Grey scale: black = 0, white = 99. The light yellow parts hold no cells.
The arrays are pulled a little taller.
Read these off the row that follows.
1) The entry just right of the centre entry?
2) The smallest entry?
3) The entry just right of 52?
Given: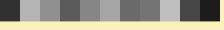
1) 41
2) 11
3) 64

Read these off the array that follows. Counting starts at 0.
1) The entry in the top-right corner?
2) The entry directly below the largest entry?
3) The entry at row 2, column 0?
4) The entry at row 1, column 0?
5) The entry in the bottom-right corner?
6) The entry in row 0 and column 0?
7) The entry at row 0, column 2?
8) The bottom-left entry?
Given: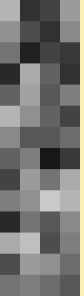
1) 60
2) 34
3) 45
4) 56
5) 34
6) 70
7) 26
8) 45

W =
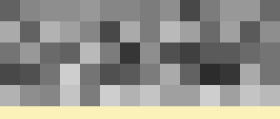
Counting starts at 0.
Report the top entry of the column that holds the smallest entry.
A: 48
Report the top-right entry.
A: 41
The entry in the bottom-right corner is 72
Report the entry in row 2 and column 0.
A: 45
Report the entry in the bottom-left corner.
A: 69
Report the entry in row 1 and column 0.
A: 66
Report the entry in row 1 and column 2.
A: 69
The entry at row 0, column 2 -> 55
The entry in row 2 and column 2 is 41
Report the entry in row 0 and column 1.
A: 52
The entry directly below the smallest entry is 80
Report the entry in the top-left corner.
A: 38
